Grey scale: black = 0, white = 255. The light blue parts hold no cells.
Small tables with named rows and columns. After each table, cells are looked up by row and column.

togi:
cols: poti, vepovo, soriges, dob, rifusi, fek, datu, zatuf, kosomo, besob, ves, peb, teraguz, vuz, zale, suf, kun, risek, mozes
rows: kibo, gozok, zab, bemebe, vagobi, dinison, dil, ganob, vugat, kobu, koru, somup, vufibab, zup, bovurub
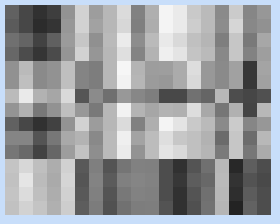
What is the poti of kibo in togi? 97
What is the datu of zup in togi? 128
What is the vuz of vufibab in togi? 93
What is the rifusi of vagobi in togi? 191
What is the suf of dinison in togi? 138
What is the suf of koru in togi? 122
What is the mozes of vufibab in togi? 73
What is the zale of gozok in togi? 186
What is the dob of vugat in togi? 65
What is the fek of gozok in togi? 210
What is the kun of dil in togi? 77
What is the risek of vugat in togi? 134
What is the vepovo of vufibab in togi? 229
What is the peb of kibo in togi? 244
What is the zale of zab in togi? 181
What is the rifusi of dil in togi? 217
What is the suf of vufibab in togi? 186
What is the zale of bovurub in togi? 114
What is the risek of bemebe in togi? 130
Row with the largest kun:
gozok

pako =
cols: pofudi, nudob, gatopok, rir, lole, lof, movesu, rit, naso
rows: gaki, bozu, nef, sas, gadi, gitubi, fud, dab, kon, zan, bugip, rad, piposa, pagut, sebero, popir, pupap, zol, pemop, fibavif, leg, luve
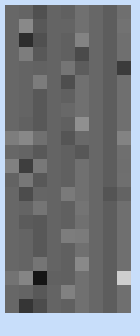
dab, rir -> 100
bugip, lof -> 87
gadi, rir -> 100
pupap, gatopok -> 88
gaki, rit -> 93
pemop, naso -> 111
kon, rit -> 93
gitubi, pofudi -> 103

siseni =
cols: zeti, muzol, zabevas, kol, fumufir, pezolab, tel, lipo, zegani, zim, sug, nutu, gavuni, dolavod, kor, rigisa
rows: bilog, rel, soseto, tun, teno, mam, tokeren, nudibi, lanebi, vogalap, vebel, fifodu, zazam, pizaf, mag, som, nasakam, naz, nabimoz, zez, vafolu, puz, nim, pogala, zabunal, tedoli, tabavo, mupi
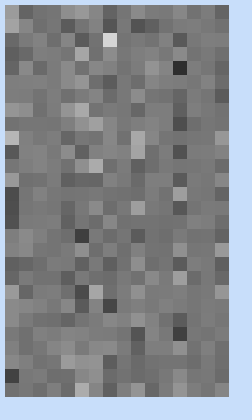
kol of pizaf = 119
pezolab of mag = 120
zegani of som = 113
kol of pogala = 124
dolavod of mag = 116
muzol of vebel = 129
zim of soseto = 121
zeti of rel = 163
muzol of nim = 122
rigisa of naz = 153
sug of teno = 147
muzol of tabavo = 120
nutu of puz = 128
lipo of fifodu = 111
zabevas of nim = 113

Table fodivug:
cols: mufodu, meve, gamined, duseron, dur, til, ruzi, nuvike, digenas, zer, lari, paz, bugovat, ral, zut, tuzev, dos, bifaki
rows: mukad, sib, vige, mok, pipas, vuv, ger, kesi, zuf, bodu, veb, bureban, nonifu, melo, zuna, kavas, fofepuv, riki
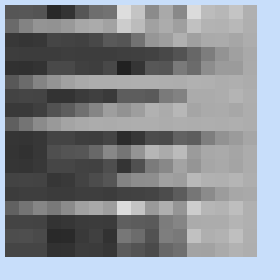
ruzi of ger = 64
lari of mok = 66
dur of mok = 62
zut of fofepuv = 175
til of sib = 167
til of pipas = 64
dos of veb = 165
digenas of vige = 85
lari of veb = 182
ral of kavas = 171
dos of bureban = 164
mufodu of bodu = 53
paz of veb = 171
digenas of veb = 117
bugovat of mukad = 137
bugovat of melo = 92
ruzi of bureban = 65
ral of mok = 103
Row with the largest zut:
mukad

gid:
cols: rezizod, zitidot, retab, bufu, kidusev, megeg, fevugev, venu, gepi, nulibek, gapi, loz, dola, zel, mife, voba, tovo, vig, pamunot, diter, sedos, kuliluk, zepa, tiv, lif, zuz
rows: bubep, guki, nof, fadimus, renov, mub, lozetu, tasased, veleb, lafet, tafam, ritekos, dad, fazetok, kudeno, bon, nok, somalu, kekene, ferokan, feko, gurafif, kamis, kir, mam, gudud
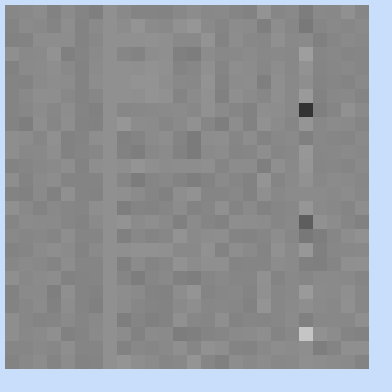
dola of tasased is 139
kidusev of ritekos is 142
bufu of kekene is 132
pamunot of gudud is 140
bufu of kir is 143
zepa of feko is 139
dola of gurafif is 138
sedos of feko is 137
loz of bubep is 131
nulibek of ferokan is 125
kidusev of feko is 143
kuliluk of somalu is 151
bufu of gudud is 132
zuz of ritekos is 138
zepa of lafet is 136
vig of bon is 141

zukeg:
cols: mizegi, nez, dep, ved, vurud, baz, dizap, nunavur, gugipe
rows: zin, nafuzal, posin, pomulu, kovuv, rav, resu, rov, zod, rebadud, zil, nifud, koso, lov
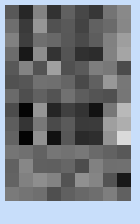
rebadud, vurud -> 87
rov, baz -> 51
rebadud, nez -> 3
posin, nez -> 62
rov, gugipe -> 185
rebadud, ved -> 17
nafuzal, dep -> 150
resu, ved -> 83

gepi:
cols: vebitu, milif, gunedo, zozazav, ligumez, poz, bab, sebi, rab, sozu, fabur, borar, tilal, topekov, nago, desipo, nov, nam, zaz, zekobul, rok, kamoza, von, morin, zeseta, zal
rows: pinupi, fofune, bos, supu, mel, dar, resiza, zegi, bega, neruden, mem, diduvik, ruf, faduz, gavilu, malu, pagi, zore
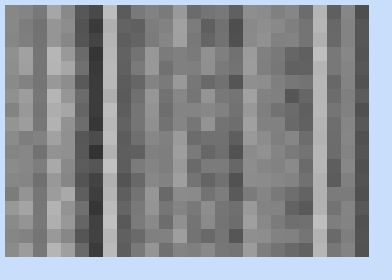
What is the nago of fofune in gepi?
95
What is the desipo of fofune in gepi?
113
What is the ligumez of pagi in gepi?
135
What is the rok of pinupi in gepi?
134
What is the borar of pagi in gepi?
129
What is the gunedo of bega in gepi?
119
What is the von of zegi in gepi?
183
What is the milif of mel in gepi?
159
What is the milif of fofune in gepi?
125
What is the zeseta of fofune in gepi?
131
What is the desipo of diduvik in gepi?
123
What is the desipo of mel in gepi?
122
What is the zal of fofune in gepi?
86
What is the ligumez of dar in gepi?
141
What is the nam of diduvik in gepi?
141
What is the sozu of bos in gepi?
100
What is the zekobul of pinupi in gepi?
128
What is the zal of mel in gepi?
87
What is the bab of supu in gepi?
53
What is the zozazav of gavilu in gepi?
179

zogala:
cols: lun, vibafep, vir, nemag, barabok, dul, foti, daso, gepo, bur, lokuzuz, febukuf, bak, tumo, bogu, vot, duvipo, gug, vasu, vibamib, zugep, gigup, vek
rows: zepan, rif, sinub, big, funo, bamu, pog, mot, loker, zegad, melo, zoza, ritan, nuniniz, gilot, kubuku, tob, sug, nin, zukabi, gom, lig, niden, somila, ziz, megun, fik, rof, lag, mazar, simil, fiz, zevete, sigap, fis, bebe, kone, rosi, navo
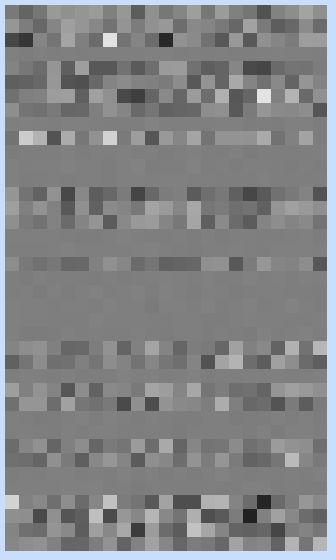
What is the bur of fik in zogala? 127
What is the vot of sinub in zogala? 88
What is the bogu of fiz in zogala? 116
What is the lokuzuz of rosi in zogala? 156
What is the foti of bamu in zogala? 104
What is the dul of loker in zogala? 128
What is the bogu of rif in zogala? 133
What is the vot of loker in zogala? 128
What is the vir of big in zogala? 128
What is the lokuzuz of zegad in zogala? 86
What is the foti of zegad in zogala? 145
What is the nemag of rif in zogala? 133
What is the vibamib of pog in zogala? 129
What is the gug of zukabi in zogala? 129
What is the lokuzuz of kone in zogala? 181

